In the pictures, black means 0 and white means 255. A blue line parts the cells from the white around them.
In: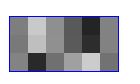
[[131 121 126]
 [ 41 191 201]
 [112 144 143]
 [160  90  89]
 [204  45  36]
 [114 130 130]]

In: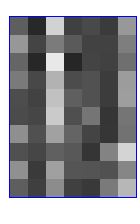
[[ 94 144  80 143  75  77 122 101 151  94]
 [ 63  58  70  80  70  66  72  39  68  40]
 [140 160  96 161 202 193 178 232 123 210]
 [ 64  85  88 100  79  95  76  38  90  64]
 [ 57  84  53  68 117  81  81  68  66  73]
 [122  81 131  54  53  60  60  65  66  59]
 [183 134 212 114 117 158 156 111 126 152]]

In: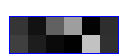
[[ 63  53]
 [ 29  18]
 [ 10  97]
 [  1 158]
 [194   3]
 [ 48  46]]

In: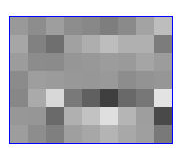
[[157 151 135 139 156 166 153]
 [141 150 170 158 140 129 141]
 [127 106 216 155 139 111 158]
 [159 176 121 152 150 161 141]
 [167 194  96 151 152 174 136]
 [180 223  63 153 156 189 126]
 [168 181 105 141 154 176 138]
 [159 158 119 147 165 176 163]
 [121  73 227 150 156 124 189]]

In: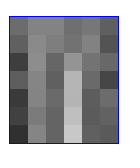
[[ 48  65  58  94  62  96 108]
 [133 123 132 133 141 138 131]
 [100 100 106  96 102 126 131]
 [200 191 180 181 148 114 111]
 [ 96  91  93 106 115 130 119]
 [ 90  98 108  70 104  83  95]]

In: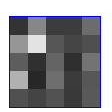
[[ 80 177  93 150  51]
 [ 68  39  48 227 135]
 [ 82 110 100  86  60]
 [ 57  59  47  69  60]
 [ 89  87 115  79 108]]

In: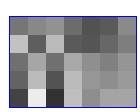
[[ 67  99 112 194 118]
 [236 187 166  94 136]
 [ 50  83 112 186 146]
 [191 186 168  90 108]
 [142 150 143  85  82]
 [164 142 128 103  90]
 [165 154 149 126 138]]
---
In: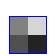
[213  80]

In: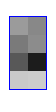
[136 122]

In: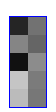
[114 133]

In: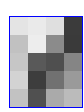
[ 59 139  89 211]

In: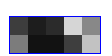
[136  62]

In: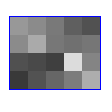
[ 81 112  63  82]

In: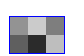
[126  43]

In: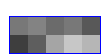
[ 88 199]
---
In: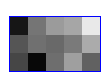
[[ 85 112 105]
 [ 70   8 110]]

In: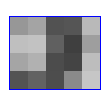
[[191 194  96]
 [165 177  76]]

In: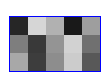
[[126  57 148]
 [168  61 141]]

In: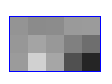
[[151 164 152]
 [155 209 166]]

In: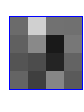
[[ 96 137  25]
 [ 84  76  36]]

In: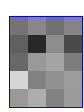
[[ 96  40 141]
 [104 153 164]]

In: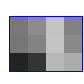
[[119 131 196]
 [ 35  52 183]]

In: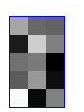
[[ 27 206 128]
 [113 122   0]]
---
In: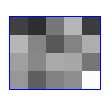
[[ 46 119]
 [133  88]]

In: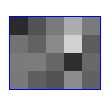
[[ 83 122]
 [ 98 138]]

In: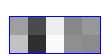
[[ 75 237]
 [ 47 250]]

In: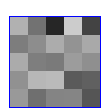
[[114  38]
 [141 172]]

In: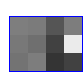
[[123  85]
 [111  65]]

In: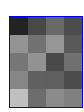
[[ 72 105]
 [114 150]]

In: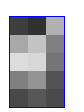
[[ 49 177]
 [195 128]]

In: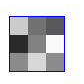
[[114  89]
 [130 250]]
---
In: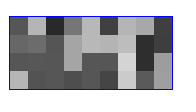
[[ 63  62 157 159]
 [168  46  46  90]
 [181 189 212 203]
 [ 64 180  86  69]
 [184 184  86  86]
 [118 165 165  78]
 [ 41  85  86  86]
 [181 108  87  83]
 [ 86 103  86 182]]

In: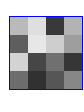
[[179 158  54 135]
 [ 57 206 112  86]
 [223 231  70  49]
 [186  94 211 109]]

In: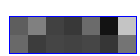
[[196 116]
 [ 19  54]
 [107  70]
 [ 56  66]
 [ 65  69]
 [128  60]
 [ 94 105]]

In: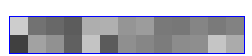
[[130 171]
 [122 197]
 [133 142]
 [119 140]
 [121 124]
 [156 134]
 [149 143]
 [176  91]
 [174 196]
 [ 92  96]
 [104 145]
 [114 162]
 [205  64]]

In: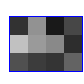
[[ 71  45  99]
 [ 25 137  52]
 [146 154  60]
 [ 50 193  80]]

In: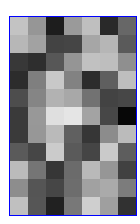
[[103  90 143 190  71   7 187  93  65 124  49]
 [ 41 182 190  95  67  71 140 202 150 170 159]
 [191 166 193  44 114 163  54  69 185 161 207]
 [154  69 149 130 168 229  96  90 107 109 120]
 [ 29  67  87 200 178 223 186 203  54  70  33]
 [150 162  46 127 133 152 151  70 117  85  86]
 [195 183  56  44  77  58  58  90 187 141 192]]

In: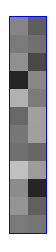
[[ 94 112  73 135 123 160 159 102 156  37  96 118]
 [133 122 144  37 177 104 119 112 192 140 148 122]]
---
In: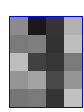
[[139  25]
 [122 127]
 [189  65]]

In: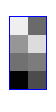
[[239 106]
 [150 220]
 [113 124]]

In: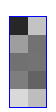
[[ 39 195]
 [158 114]
 [113 115]]

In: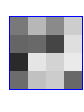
[[121 183]
 [101 105]
 [ 42 229]]

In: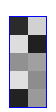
[[ 43 209]
 [221  32]
 [145 160]]

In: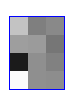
[[195 127]
 [158 155]
 [ 27 143]]

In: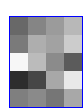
[[104 133]
 [122 174]
 [247 187]]

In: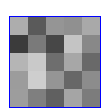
[[173  90]
 [ 59 122]
 [181 201]]

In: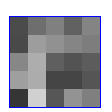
[[ 75 110]
 [ 73 157]
 [135 173]]
